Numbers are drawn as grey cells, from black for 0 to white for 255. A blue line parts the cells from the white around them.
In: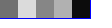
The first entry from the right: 12
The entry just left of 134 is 219
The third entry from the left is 134

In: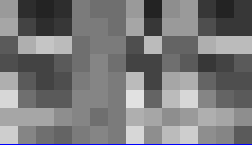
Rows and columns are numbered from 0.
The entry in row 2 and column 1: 175
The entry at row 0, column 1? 45
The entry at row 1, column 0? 166
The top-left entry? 154
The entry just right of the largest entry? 100
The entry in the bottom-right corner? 90
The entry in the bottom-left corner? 206
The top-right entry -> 55
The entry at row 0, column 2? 35
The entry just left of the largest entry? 123
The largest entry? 225
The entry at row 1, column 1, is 67
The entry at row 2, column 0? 90

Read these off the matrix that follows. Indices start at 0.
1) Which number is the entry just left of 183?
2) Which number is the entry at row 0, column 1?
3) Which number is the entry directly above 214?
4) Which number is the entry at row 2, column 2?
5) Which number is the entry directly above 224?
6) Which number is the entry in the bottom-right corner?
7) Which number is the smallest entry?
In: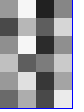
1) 73
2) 246
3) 134
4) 43
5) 94
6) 235
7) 33
